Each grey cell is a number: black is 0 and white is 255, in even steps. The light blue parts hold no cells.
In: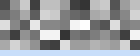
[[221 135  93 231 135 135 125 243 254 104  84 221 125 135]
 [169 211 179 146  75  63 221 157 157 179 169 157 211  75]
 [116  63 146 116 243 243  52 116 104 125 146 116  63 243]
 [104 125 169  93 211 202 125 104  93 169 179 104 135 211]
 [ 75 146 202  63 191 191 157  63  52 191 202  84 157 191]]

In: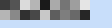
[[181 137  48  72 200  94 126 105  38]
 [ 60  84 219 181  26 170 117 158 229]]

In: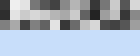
[[128 169  66 128  98 227  55 107 192 215  76  66  86 158]
 [ 55 239 227 119  86  66 137 181 149  55 119 203  86 215]
 [ 46 227 203 215 203 181 169 203  98  35 158 192  55 137]]

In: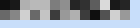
[[105 134 208 105 196  60 153 176  60  15  82 208 153]
 [ 15  25 176 185 185 125 143  37  49  93 218  25  37]]

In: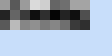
[[155  89 155 218 207 101 111 164 164]
 [ 89 186 134 144 122 134 111  58  47]
 [ 35 101  58  15  47   5  35  15  79]]

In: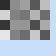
[[230 129 109 200  88]
 [211 129 118 180 109]
 [ 54 150 150  77 170]
 [ 44 141 160  88 190]]

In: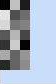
[[227  79 109]
 [215 119 130]
 [169 100 150]
 [ 88 181  70]
 [ 51 203   4]
 [ 39 100 140]
 [  4 192  27]]

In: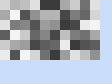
[[235  83 244 213 113  59 157 225 191 145]
 [225 125 134  83 157 145  59  71 235 244]
 [213 180 191 225  59  59 168 203 113 225]
 [203 168 157  71  94 103 235  59  83  94]
 [168 244  83 145 180 180  71 125 103 213]
 [ 94 244 203 103 134  71 191 125 113 168]]

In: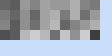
[[132  92 144 112 163 184 102 132 153 175]
 [122 102 144 102 163 175 122 175 112 153]
 [102  92 153 132 163 153 153 175 132 122]
 [ 80  92 184 205 184 112 196 144 205  61]]
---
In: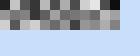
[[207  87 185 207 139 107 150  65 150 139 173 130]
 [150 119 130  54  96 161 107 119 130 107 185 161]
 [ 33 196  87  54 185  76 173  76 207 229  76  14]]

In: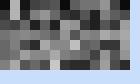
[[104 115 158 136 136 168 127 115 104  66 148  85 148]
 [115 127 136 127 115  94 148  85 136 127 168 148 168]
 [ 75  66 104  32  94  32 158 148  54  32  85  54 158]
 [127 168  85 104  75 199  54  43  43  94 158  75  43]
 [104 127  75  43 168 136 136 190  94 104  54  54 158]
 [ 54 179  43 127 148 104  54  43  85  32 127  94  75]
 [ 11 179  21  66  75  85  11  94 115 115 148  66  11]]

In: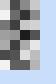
[[ 74  83 221 189]
 [118  63 201 210]
 [171  63 171 230]
 [210  74 138 201]
 [242  95  95 180]
 [242 107  51 138]
 [159 150  28  83]]

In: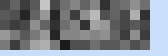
[[121  60 111 163 175 121  26  80  80 111  89  89 111  80  99]
 [152 121  89 121 152  37 133 133 143 133 143  99  60 143  60]
 [ 80  60  71 143  99  49 111 133  49 163 152  89  71  89  71]
 [ 71  99  60  89 197  71 111 133  99 133  49  99 111 143 111]
 [ 89  80  37  99 152  37 121  60 143 185  80  99  71 175  49]]

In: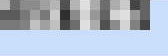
[[181 109 139 139 160 181  80 181 223 172 109 172 202  69  99]
 [120 120 129 192 160 192  69 109 223 172  80 139 212 129  69]
 [ 90  90 120 160 120 202  47 139 212 151  99 212 223 151  99]]

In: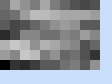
[[156 134 199 187 124 145 102 112  81  51]
 [177 199 187 145 177 167 145 134  81 102]
 [102 112 156 187 187 177 167 167 167 156]
 [112 167 145 124 167 124 102  81  71  81]
 [ 42  71 134 134 112 112 134 124 156 134]
 [ 90  71  81 102 124 145 156 145  90  90]
 [  1  51  42  61  90  90 112 124  90 145]]

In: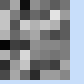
[[178 104 215 135 125 116 125]
 [196  82 206 178 196 178  92]
 [ 42 156 196  73  82  62 167]
 [178 104 144 167 104  73  92]
 [ 73 167 104  42 156 156 135]
 [196 125  62 104  82 227 156]
 [  5  62  51 144 135 135 125]
 [ 92 167  14 144 116  92 116]]

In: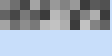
[[164 111 141 121 185 194 175  59 194 131  99]
 [ 99  71 121  90  59 185 164  71 131 175  59]
 [141 111  71 164  99 153 131 153  59  90  81]]

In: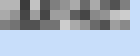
[[127 115  82  82 115 115 205 170 147 106  82 158 137]
 [170 147  70 158  70 158 158  94  70 137 147 194 205]
 [182 182  59 194  82 127 147 170 106 170 106  82 127]]
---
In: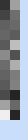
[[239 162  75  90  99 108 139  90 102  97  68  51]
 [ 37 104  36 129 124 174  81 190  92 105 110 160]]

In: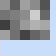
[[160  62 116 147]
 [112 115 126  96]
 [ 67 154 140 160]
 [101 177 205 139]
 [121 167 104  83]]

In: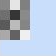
[[169  90 111 135]
 [ 98 187  53 229]
 [239 133 138 128]]

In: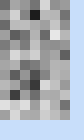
[[160 224 159 184 156 166 152 123 159 106 156 108]
 [215 202  62 163  94 177 215 161  94 187 209 166]
 [173 221 159 107 149 112 184 124 116 189 133 151]
 [170 158 110  57  80 124 207 192 179 172  28 116]
 [205 214 173 216 133 153 153 146 106 160 185 214]
 [189 177 171 193 183 180 165 143 231 197 182 145]
 [163 115 193 154 174 178  96 150 183 144 115 155]]

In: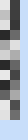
[[225 231  99  42 232  41 209 166  41 224 192 231]
 [110  78 169 120  69 102 173 223 106  55  62  63]]

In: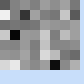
[[215 149 135 201 111 240  91]
 [232 145 132   6 118 128 130]
 [155 163 154 154 113  52 144]
 [138 130 126 151 119 161 128]
 [158 217 194 201 157 127 157]
 [ 13 187 134 126 149 119 142]
 [138 120 135 188 146 198 161]
 [176 107 141 159 159  90 120]]

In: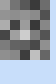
[[143 124  70 173 147 162]
 [136  99 160  66 142 116]
 [ 61  96 205 156 147  88]
 [191  73 126  56 139  58]
 [102 144  84 135  81 109]]
